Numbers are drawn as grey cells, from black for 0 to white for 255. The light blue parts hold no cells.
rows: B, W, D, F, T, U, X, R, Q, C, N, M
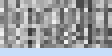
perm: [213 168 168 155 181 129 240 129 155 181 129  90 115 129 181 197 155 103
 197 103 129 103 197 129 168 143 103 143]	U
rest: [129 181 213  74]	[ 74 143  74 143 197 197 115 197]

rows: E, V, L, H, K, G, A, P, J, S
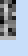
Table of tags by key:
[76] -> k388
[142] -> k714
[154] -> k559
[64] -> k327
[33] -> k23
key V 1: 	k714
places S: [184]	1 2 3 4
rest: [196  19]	[92]
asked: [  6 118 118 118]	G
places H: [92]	1 3
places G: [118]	2 3 4
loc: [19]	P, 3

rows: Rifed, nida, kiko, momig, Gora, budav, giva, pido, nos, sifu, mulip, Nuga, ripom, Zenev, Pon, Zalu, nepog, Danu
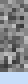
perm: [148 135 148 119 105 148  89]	budav
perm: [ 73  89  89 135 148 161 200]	Pon
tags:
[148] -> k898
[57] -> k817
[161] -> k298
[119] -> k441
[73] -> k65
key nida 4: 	k898
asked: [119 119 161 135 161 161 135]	nos
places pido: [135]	1 3 4 6 7
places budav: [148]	2 5 7
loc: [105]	budav, 3

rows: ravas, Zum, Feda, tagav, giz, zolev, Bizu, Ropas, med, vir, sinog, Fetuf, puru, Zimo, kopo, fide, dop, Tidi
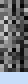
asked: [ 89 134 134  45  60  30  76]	kopo
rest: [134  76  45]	[ 30 134]
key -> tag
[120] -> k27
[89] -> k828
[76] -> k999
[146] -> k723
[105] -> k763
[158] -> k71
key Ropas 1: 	k763
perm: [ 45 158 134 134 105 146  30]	Fetuf
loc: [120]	Ropas, 4
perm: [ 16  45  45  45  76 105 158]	Zimo
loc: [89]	kopo, 1

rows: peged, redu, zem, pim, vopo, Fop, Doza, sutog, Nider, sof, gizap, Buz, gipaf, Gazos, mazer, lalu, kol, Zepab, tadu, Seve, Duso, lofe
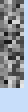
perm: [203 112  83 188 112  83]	vopo
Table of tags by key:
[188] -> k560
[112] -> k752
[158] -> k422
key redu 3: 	k422
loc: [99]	sutog, 1
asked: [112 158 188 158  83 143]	lalu
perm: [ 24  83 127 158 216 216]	Duso

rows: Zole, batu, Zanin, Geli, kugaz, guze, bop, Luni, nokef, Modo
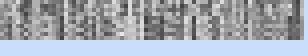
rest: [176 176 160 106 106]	[132 145]
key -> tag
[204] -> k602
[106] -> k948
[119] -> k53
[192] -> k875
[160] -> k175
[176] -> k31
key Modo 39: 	k948
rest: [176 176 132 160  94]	[204 192 160 132 145 176 119 192  94 160 160 132 106 145 192 132 119 160
 160 192 119  82 192]

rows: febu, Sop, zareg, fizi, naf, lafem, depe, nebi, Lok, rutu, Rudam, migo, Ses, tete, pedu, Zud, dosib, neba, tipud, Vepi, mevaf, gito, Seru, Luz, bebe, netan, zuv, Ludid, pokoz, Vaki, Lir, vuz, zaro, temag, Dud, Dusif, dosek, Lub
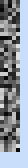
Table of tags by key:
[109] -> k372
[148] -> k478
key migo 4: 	k478
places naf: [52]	5
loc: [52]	naf, 5
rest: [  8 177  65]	[94]
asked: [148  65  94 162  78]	Dusif
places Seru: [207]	1

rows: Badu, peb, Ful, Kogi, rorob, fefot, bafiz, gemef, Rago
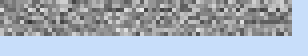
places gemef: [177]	8 31 39 40 41 43 44 46 53 58 63 67 69 71
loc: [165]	fefot, 31
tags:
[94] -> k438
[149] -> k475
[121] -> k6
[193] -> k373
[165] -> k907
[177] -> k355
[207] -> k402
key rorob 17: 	k475
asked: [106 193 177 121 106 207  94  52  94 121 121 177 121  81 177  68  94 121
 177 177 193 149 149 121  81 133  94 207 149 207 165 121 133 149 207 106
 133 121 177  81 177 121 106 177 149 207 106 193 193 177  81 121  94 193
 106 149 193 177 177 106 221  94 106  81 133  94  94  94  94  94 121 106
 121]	fefot
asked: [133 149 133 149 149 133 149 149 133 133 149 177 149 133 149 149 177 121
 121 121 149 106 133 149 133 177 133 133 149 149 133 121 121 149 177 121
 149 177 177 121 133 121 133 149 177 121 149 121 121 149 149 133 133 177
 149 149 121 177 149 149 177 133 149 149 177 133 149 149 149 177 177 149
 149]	bafiz

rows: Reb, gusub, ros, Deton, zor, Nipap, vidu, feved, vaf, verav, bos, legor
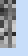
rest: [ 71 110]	[98]
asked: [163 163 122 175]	legor

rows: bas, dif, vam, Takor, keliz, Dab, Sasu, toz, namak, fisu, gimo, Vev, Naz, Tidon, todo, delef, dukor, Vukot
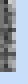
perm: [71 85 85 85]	Tidon
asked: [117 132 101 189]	Sasu
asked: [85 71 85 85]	Tidon
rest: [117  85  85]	[132]
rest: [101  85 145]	[132]
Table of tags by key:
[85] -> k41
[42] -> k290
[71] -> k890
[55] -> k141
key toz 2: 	k41
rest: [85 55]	[85]

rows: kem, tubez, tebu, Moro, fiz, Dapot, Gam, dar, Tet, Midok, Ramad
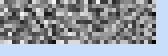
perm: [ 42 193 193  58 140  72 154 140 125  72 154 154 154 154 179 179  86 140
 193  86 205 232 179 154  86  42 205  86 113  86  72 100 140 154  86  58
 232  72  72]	Tet
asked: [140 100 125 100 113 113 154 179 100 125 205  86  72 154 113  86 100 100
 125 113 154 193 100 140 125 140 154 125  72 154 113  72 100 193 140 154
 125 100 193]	Midok
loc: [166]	tebu, 16
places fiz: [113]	15 26 28 29
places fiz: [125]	8 10 18 21 24
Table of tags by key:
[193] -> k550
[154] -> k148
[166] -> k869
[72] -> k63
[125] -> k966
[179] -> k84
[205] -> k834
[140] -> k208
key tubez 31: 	k84
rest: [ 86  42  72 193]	[154 193 140  72 179 100  86 154 140 193 113 140]

